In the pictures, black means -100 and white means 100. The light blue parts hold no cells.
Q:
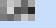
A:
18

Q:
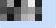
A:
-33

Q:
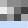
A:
43

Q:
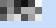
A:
-10

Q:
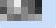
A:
-5

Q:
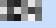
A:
9

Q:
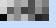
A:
70

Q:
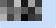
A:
-20
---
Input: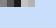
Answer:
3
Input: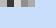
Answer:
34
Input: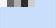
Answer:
37
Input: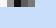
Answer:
-5
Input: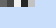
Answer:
-20
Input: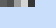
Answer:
-26
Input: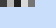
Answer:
-8
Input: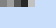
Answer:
2
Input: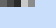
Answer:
-21
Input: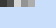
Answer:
15
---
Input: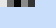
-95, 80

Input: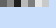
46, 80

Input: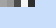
-40, 92

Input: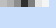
-62, 91

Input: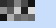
60, 72

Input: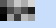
-9, 68

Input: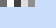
-49, 97

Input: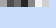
-70, 89

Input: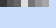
74, 74
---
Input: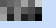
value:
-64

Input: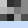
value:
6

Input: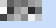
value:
-12

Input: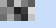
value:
72

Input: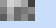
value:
7

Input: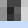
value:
68

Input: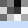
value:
91

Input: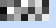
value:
-44

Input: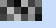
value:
-60
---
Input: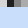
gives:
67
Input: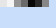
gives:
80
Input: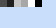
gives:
-39
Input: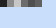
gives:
-74
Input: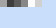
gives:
29
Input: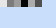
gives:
81
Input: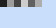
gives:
-76
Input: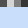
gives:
-37
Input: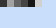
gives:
-59
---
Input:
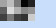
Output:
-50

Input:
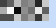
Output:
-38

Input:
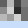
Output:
44

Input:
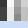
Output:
-48

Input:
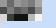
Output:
69

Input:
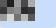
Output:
21

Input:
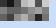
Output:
-23

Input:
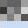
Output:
34
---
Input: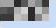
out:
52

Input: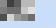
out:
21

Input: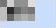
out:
25

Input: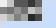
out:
2

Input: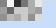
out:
36

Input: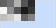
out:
79

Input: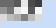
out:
37

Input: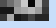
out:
-82

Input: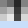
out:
-46
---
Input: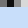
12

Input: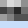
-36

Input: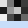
-79

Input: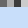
-53

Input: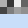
25

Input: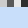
81

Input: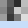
-7

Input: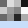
-71

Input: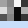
-91
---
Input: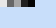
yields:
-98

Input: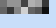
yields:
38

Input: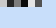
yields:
79

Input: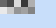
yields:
37

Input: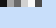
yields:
95

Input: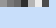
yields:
42
